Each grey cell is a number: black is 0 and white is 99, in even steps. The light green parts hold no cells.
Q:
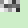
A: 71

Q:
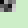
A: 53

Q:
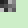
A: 52

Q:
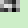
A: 67

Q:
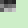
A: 14

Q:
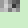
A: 32
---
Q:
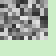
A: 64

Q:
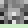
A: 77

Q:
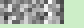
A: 51

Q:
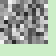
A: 47

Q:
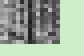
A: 57

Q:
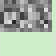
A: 63
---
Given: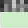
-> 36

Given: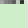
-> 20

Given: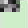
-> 55

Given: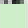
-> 47

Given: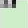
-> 31

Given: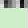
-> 57
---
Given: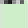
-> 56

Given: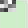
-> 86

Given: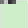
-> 34

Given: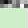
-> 74

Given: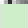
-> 68

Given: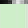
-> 66
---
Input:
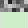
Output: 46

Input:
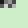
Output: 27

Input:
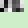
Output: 85

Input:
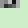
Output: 68

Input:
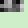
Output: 80

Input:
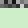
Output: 57

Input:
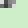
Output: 58

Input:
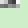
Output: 97

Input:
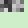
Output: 72
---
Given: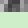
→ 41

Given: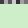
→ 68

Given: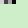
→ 26

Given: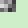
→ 57

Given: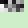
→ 86

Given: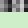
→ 36

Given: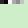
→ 4

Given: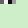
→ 95

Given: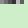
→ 43
